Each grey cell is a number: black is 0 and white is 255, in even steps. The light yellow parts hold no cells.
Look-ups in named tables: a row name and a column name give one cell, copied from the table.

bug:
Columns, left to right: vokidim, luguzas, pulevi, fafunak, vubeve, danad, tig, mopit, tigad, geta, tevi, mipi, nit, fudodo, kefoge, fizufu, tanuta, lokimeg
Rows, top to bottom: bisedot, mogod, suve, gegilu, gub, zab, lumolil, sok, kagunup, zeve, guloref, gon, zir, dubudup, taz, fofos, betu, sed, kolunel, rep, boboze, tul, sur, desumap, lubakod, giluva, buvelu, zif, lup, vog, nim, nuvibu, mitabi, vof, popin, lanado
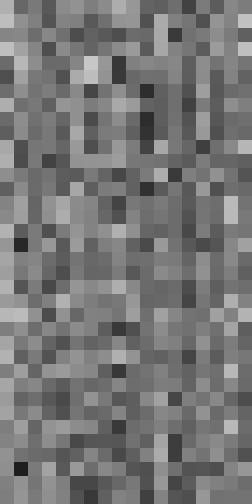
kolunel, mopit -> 108
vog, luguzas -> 120
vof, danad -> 153
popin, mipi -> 151
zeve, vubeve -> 89
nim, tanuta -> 184
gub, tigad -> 56
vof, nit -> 112

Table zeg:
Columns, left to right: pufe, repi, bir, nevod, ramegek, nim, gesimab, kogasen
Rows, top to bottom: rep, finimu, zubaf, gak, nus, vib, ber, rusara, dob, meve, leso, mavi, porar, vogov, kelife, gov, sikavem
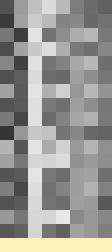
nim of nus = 168
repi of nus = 65
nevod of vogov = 113
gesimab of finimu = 105
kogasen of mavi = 142
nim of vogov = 158
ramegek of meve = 117
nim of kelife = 159
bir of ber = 227
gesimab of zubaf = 182
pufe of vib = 81
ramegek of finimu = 132
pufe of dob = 122
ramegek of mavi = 219
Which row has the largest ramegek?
gov

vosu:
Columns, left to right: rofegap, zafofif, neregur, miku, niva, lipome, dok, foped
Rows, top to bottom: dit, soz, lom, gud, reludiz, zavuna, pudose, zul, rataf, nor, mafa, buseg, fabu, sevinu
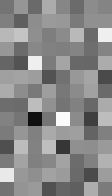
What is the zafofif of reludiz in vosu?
83
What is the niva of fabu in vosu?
155
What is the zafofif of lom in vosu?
196
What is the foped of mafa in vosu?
154
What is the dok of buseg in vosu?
129
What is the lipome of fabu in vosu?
106
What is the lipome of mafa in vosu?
144
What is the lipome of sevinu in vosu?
95
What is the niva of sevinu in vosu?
101
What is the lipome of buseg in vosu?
108
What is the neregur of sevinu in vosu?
154
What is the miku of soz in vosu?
154
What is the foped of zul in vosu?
171
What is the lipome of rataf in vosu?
139
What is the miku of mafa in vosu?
190
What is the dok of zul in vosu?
104
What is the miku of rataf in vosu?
117
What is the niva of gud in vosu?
127
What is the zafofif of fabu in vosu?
152

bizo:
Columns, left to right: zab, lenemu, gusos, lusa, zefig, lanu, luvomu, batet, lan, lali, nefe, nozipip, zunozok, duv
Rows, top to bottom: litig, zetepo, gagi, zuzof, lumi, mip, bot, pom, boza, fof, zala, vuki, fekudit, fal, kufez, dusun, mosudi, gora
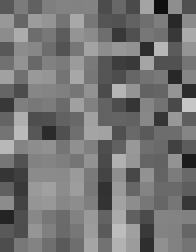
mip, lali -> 102
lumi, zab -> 113
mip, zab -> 161
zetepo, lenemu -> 102
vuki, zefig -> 127
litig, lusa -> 127
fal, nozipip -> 106
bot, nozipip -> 101
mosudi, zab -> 89
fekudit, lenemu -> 63
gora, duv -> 116
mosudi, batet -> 90
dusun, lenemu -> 78
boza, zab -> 100
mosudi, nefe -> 57
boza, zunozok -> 152
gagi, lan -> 56
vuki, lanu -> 117
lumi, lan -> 61
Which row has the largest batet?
fof

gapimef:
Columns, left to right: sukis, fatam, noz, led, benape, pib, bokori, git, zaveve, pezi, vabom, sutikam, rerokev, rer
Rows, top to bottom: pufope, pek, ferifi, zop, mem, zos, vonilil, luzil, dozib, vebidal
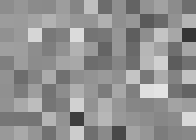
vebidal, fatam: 169
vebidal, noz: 149
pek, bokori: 149
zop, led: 126
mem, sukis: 127
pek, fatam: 155
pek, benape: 163
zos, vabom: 120
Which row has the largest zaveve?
vonilil

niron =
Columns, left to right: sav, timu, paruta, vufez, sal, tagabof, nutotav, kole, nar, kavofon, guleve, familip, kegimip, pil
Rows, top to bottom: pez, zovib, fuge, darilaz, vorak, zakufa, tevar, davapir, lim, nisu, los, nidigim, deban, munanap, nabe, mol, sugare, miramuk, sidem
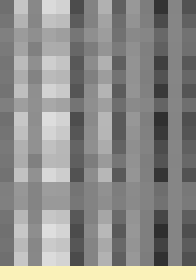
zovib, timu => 179
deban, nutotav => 141
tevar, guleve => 129
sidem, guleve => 125
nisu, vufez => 212
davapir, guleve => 134
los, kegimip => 134
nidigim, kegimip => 133
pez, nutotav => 131
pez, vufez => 218
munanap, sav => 127
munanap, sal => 156
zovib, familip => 75
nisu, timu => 191
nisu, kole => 182
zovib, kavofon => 147
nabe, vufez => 153
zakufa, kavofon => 146
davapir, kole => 159
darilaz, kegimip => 133

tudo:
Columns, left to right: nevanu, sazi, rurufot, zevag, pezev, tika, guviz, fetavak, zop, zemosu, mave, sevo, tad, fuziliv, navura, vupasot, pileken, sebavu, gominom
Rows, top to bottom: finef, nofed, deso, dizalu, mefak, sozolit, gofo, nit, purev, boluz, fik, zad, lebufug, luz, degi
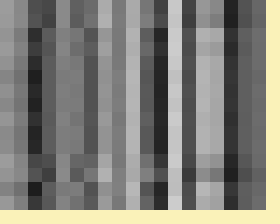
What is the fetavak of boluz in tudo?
147
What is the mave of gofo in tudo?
89
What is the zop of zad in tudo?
120
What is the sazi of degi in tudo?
127
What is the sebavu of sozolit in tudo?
95
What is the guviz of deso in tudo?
84
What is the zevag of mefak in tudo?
92
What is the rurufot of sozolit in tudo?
31
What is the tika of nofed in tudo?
92
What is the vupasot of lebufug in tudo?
119
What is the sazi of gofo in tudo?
120
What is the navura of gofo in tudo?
178
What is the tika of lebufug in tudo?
90
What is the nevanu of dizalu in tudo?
154
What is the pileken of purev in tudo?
48
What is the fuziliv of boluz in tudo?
78
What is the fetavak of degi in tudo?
154
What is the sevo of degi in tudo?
44

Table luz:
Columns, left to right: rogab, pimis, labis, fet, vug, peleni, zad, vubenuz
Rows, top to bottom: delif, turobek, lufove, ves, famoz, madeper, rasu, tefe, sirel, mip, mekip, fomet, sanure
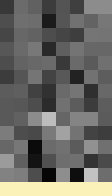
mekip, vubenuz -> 112
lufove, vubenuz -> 116
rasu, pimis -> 95
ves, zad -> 103
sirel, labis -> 140
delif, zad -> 140
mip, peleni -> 115
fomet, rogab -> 155
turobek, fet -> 27
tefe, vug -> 113
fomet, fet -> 80
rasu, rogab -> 92
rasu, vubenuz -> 104
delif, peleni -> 63
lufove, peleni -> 62
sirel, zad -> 132
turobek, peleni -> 113
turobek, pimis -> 111
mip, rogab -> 124
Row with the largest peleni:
sirel

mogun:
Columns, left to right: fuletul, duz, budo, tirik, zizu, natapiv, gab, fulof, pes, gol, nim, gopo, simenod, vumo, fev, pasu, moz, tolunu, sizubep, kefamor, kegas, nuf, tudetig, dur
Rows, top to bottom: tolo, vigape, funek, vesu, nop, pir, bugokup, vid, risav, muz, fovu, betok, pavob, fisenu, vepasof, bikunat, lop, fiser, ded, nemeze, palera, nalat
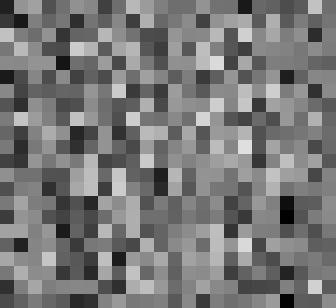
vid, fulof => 109
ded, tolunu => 171
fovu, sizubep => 84
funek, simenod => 149
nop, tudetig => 101
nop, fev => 187
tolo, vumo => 111
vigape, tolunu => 171
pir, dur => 133
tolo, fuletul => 33
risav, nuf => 111
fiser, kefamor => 160
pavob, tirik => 82
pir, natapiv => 65
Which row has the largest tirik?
ded

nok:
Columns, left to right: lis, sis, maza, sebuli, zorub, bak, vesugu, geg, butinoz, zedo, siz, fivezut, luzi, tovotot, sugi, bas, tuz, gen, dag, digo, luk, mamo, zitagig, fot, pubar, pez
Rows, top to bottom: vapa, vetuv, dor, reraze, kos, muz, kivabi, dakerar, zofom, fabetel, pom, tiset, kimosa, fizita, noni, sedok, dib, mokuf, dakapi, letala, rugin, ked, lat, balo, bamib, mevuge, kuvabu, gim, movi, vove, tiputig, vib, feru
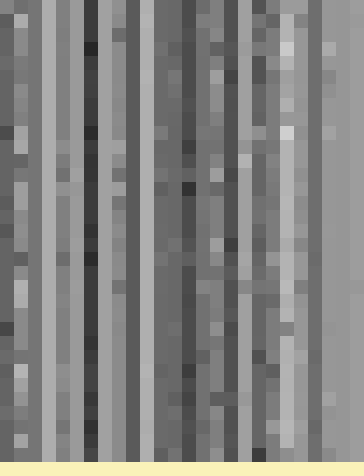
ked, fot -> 151
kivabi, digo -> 124
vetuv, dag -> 116
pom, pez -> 157
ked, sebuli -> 173
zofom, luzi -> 104
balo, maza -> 117
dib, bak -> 154
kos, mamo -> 151
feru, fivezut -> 95
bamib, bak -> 154

